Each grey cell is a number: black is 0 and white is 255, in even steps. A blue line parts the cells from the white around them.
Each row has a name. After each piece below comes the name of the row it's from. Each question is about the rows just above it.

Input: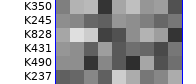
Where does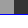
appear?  K828
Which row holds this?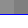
K245
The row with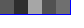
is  K490
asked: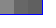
K245
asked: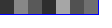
K490
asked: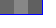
K237
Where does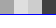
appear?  K828

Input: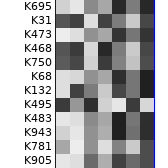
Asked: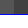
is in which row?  K31
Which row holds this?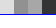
K473
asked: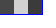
K750
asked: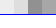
K473
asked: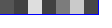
K31
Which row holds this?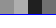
K943

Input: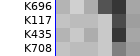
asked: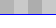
K435
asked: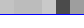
K117
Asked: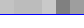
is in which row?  K708
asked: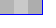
K435

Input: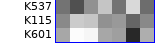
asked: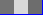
K537
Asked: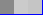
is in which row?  K115
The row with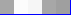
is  K601
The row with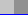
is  K115

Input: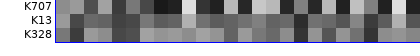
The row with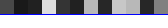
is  K707
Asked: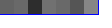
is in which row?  K13
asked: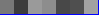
K328
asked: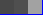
K328
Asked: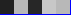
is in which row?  K707
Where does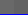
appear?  K13

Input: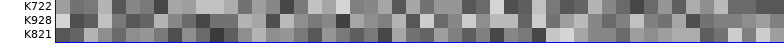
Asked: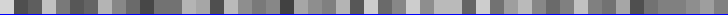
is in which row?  K928
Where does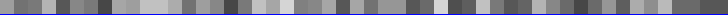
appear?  K722
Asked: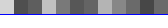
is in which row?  K722
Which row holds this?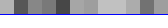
K722
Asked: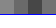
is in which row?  K928
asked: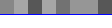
K722

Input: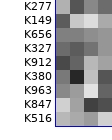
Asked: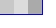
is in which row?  K149
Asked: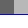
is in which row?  K912

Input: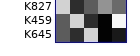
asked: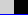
K645
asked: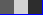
K459
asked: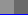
K827
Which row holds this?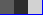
K645

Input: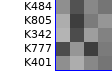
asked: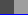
K342
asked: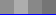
K401
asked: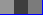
K777

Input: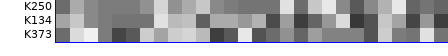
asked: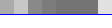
K250
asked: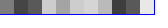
K373
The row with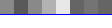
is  K250
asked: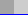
K373
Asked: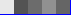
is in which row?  K373
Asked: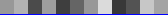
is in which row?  K134
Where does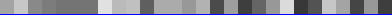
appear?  K134

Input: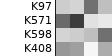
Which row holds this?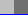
K598
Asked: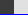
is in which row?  K571
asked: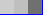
K598
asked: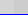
K598
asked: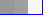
K408

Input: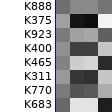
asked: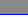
K888
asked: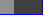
K400

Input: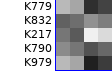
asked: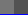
K790
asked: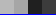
K979
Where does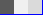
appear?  K217

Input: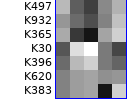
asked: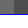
K932
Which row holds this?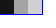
K365

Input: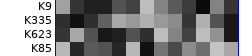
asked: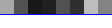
K623
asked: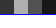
K335

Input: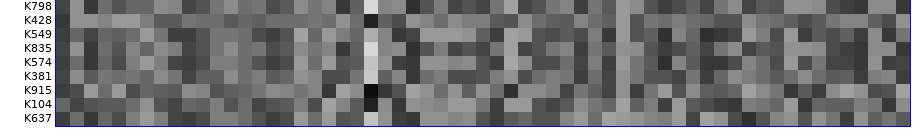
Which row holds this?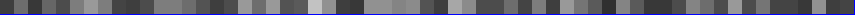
K574
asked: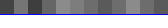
K381
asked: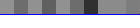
K915
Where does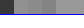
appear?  K104
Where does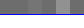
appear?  K428
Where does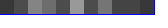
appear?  K574
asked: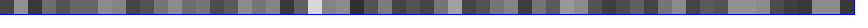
K798

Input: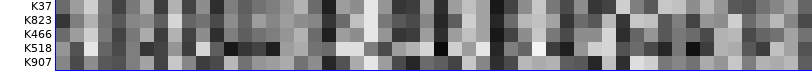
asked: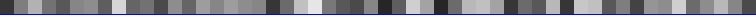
K823
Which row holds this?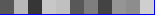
K823
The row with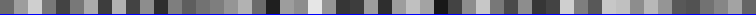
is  K37
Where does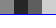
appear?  K823
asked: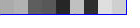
K907

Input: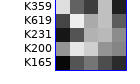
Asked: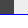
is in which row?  K619
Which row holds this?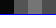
K165

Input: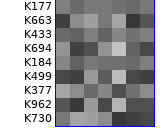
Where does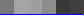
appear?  K730
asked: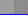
K730
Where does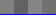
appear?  K433
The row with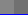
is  K433
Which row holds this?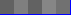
K433
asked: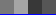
K663
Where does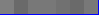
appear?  K177

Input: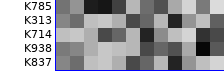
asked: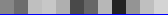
K837
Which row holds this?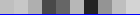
K837

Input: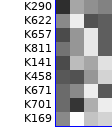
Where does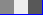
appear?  K671
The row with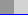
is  K458
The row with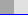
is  K141
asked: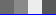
K671
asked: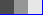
K657
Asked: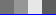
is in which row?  K811

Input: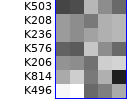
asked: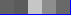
K576
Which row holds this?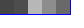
K503
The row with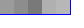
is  K208
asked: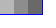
K503
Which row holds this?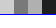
K814

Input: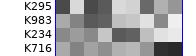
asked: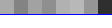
K716
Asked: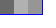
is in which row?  K295
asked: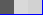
K295
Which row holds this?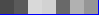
K295
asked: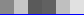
K234
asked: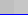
K983

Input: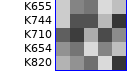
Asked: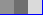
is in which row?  K820
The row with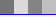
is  K654
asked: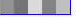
K654
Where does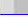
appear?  K655

